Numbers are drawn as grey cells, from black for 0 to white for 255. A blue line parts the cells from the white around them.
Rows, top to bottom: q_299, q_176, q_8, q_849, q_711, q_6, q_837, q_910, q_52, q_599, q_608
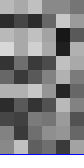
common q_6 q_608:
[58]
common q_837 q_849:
[177]

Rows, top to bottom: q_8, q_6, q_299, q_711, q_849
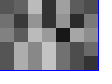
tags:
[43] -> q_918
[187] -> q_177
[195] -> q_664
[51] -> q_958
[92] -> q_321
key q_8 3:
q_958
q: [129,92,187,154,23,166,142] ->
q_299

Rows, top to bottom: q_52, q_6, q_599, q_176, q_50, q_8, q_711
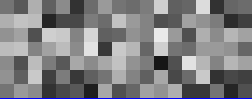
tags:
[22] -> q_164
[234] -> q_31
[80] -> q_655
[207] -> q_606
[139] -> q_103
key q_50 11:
q_164
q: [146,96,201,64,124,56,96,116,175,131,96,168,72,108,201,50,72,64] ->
q_8
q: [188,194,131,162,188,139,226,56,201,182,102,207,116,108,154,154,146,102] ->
q_176

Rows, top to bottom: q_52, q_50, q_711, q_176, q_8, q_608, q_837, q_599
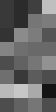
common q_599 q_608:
[77]
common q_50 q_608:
[57]
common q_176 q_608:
[111]

